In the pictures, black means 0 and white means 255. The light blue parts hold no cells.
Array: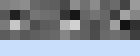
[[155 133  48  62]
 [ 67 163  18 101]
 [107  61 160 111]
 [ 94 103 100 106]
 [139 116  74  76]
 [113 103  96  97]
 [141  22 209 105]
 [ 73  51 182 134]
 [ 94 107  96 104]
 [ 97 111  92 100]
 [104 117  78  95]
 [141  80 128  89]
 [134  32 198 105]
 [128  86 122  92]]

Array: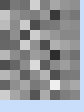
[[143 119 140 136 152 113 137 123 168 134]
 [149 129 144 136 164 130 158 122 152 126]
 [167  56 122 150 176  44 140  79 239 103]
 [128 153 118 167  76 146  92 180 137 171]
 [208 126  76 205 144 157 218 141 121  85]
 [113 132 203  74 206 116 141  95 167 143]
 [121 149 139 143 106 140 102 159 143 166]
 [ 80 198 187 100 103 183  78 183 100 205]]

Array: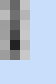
[[196 181 196 200 187 200]
 [103 112  94  72  34 114]
 [157 187 158 159 171 157]]

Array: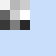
[[204 253  40]
 [183 206 125]
 [242 100  56]]

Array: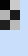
[[202  25 186]
 [  3 181  31]]

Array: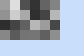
[[131 183  71 142]
 [100  68 156  96]
 [ 51  47 183 117]
 [ 80 169  97 116]
 [222 205  68  91]
 [158 146  46 135]]
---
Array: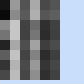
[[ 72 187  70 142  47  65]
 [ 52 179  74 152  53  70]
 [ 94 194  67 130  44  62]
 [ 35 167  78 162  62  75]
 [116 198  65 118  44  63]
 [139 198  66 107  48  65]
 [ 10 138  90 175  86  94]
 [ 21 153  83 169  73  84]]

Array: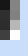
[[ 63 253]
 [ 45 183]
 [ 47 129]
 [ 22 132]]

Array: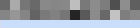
[[133 150 133  99 122 129 118  36  89 139 104 194 126 135]
 [106 170 118 105 137 134 136 190 121 140 125  79 142  95]]

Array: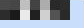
[[ 44  26 234  32 208  83  42]
 [ 73  70 191  67 172  41  45]]

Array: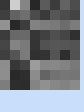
[[125  45  44 132 144 135 130 138]
 [142  41  46 140 100 114 118 117]
 [141  55  67 156 134 136 131 121]
 [ 63  85 123  48  51  84  46  81]
 [ 70 132 122  52  82  87  85  83]
 [ 60 104 105  54  65  79  69  48]
 [146  40  61 130 125 121 108 124]
 [ 63  98 111  75  58  86  76  68]
 [ 54 206 133  39  91  60  99  77]]

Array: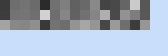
[[163 136 134 143  57 115 110 148 166 149  71 154 110  60 150]
 [ 61 115 117 111 209 110 134  98 113 133 175  74 146 125  88]
 [ 59 110 115 107  43 113 127  97 105 137  68  73 101 202  87]]
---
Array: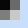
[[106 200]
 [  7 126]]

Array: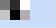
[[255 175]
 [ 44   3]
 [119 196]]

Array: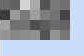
[[112  69  99 118]
 [122 114 107 148]
 [ 84 125  93  84]
 [170 159  78 144]
 [212 122 113 140]
 [ 98 154 113 136]
 [106  60 162 147]]

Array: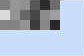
[[108 159  41]
 [ 44 140 135]
 [ 88  71  60]
 [145 103 148]
 [151 148 131]
 [126 218 133]]

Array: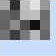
[[152 110 114 103]
 [225 192  16 183]
 [192 185  77 121]
 [ 46  89 139  62]
 [168 104 100 115]]

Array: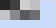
[[191 110]
 [206  91]
 [ 63 137]
 [ 38 195]]
